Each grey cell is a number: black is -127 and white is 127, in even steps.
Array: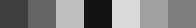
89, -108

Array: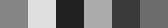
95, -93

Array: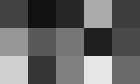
102, -110

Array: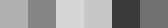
86, -69

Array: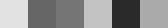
98, -85

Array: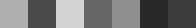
83, -87
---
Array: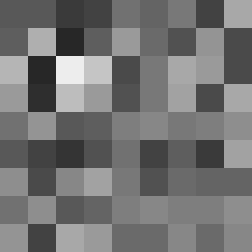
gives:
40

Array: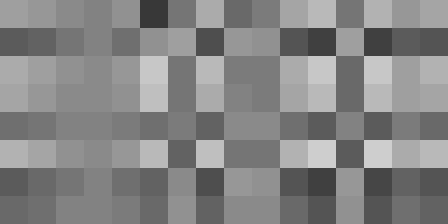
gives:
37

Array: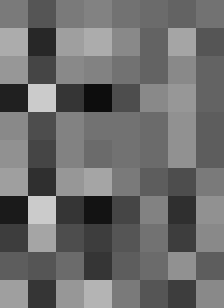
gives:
-13

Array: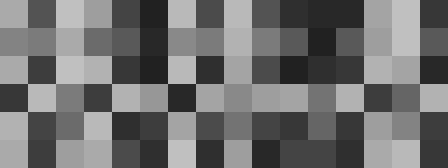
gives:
-72

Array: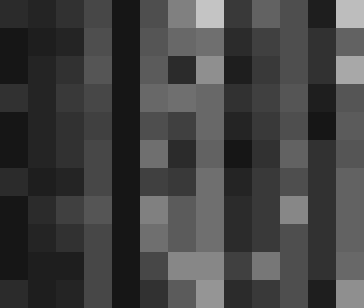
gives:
61

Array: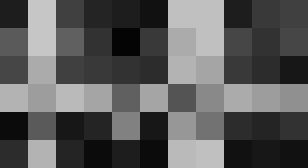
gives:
-63
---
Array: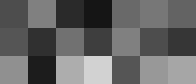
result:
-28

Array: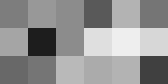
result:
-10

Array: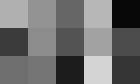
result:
-119

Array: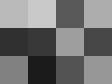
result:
45

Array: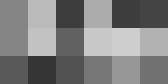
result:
-59

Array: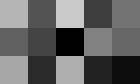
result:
-12

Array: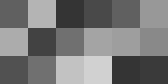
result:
24
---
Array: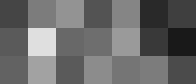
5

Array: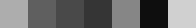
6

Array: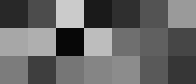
-80

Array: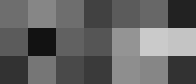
-36

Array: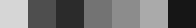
12

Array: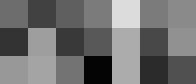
92

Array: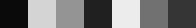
108
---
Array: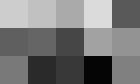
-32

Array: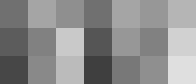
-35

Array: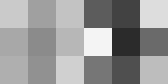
40

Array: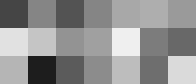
97

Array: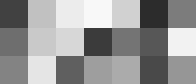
-17

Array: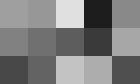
1
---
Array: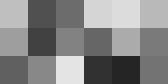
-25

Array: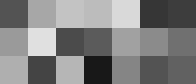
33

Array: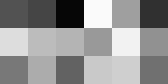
25

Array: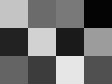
82

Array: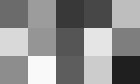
-42

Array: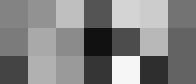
-51

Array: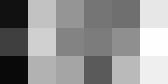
-3

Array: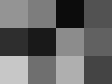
-102

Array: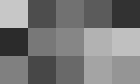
6

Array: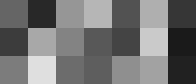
-59
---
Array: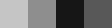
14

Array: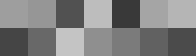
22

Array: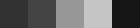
-59

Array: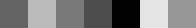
58

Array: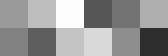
61

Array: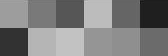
-7

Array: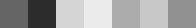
-83
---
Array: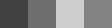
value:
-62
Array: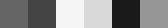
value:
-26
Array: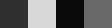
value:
-80
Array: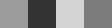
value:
27
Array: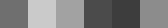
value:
-16
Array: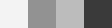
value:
115
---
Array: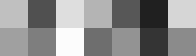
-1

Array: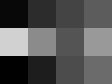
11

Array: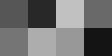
45

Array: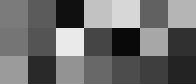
-43

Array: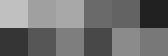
-41

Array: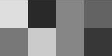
75

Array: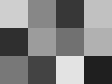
28

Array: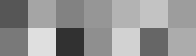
95

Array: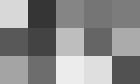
-60
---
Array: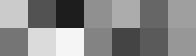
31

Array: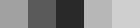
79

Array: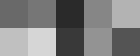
51

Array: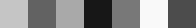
-51

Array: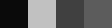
-35

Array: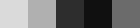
-20
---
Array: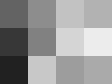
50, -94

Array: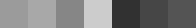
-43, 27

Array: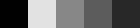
-87, -126

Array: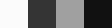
-110, 123

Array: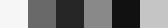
69, 118

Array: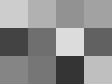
34, 5
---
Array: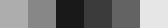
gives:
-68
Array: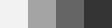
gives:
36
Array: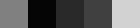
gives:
-86
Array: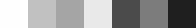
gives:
-52
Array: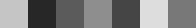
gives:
-58
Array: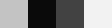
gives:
-117
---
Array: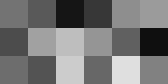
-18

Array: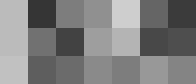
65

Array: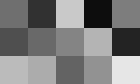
59

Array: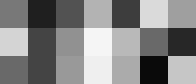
-22

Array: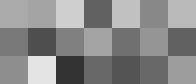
14

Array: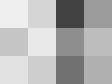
98

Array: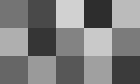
-25

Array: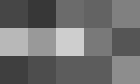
-64

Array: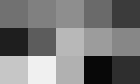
70

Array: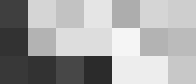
-71
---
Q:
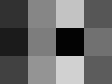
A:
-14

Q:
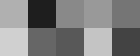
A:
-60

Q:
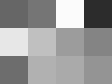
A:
4

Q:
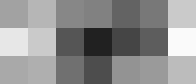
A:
122

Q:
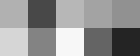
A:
-91

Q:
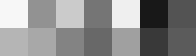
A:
-36

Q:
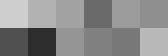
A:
57

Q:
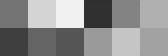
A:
34

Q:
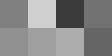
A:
-26
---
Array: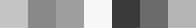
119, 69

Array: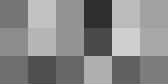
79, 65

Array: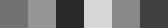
87, 21

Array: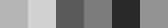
81, 53

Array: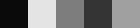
100, 32

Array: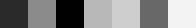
115, 78

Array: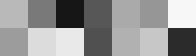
119, 105
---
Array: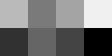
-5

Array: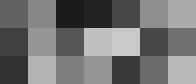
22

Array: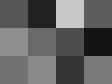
-21

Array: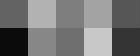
50

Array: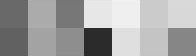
43

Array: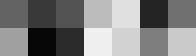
-70

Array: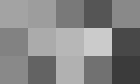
43

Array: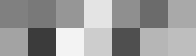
-6

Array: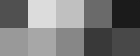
92
